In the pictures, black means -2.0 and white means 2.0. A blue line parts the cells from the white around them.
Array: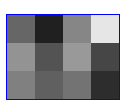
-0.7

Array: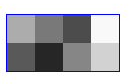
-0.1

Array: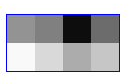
0.0

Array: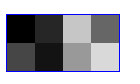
-1.4

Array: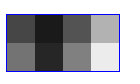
-1.6

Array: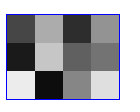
1.1

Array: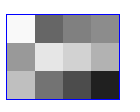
1.6

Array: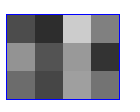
-0.7
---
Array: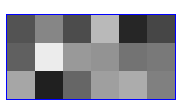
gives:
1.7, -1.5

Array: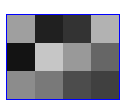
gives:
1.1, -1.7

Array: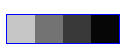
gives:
1.1, -1.9

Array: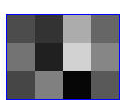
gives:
1.3, -1.9

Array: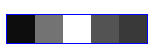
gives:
2.0, -1.8

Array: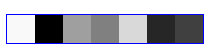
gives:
1.9, -2.0

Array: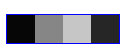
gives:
1.1, -1.9

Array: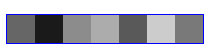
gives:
1.2, -1.6
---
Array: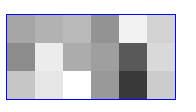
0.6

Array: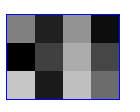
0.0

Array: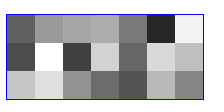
-0.5

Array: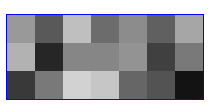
0.4

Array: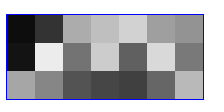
-1.8

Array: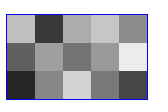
1.0

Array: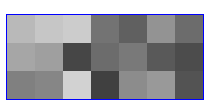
0.9
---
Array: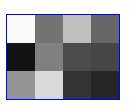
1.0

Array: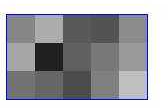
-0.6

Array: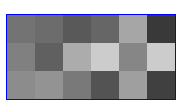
-0.6

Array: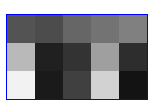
-0.4

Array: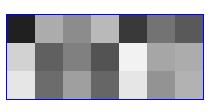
0.2

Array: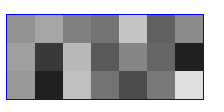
0.0
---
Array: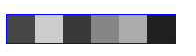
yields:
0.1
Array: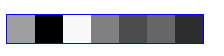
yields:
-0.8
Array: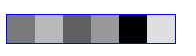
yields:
0.4
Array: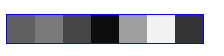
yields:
0.5
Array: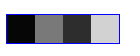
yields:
-0.1
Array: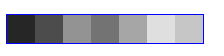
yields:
0.6
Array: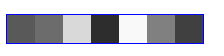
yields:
1.9
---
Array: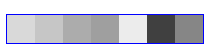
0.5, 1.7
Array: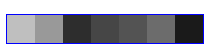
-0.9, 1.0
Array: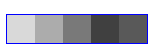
-0.1, 1.4
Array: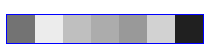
0.7, 1.7
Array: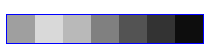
0.0, 1.4
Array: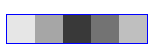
-1.1, 1.6
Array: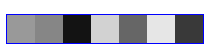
1.3, 1.6
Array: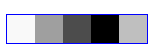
-0.8, 1.9
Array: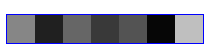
-1.1, 1.0
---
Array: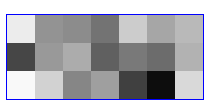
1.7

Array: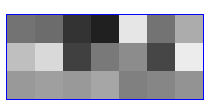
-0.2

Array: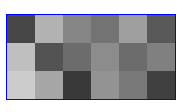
-0.9

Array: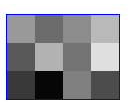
0.4

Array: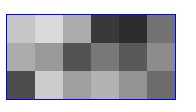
1.1

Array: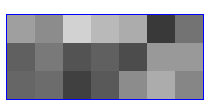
0.5

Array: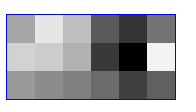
0.6
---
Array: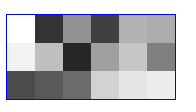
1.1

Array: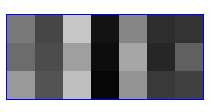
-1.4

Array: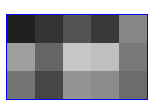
1.0

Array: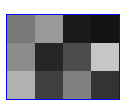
-0.8

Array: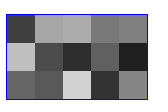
-0.5

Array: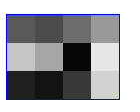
-1.9

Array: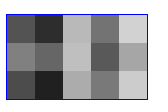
-0.6
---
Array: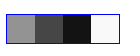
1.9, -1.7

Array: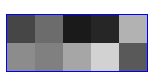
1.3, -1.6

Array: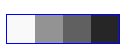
1.9, -1.4

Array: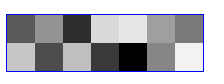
1.8, -2.0

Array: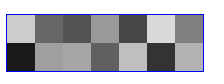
1.4, -1.6

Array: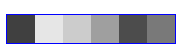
1.6, -1.0
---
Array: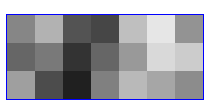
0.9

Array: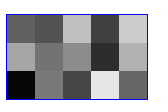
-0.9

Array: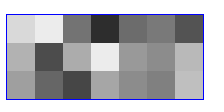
0.2

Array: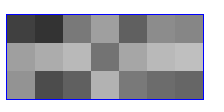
-0.1

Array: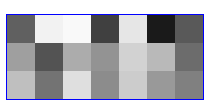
1.2

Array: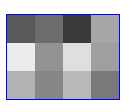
0.1
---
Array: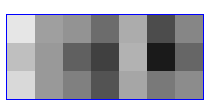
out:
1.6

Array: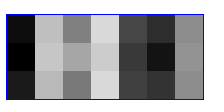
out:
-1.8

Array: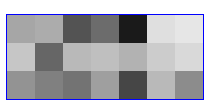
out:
0.6

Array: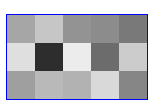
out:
0.6

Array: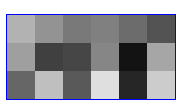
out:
0.8

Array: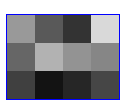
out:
0.4

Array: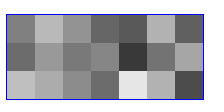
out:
0.0

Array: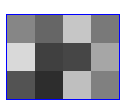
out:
0.1

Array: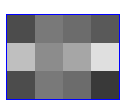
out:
-0.8

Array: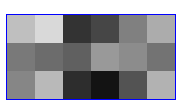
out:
1.0
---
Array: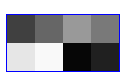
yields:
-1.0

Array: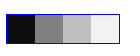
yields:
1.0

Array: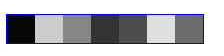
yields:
-0.8

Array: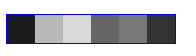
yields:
-0.4

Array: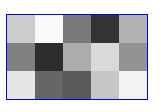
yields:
-0.6

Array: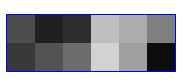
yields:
-1.3

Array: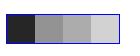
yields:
0.7

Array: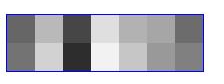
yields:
-0.4
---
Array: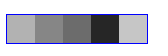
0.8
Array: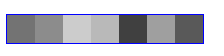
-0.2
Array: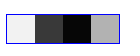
1.8
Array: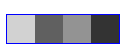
1.3
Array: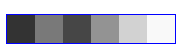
-1.2
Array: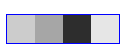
1.2
